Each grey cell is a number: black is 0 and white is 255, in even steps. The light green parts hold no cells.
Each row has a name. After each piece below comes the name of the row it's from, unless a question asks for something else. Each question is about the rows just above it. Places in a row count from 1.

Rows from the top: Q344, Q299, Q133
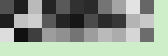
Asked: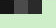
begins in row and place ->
Q299, 6
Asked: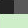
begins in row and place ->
Q344, 4
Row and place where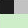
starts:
Q299, 1
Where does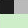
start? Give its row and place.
Q344, 2
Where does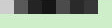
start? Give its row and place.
Q299, 3
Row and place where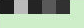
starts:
Q344, 2

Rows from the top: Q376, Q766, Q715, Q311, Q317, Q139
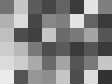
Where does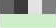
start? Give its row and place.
Q376, 5
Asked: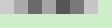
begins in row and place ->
Q317, 2
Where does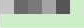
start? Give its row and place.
Q715, 4

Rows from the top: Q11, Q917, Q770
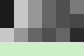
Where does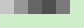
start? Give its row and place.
Q11, 2
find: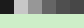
Q917
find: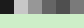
Q11
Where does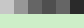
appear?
Q770
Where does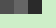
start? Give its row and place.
Q770, 4

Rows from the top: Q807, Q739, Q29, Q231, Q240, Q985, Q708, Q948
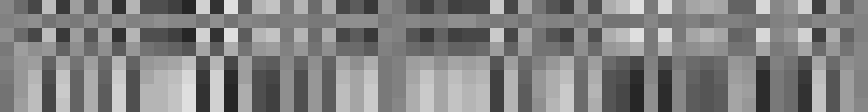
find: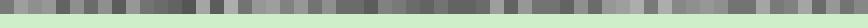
Q231
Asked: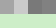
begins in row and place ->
Q708, 26
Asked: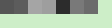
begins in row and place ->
Q708, 51
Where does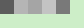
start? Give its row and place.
Q985, 24
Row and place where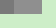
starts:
Q739, 24
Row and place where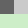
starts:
Q985, 8

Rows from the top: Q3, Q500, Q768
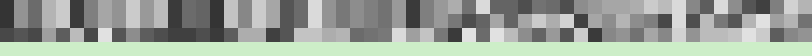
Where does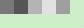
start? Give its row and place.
Q500, 52
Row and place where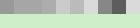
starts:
Q3, 43
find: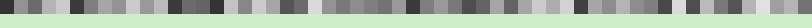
Q500

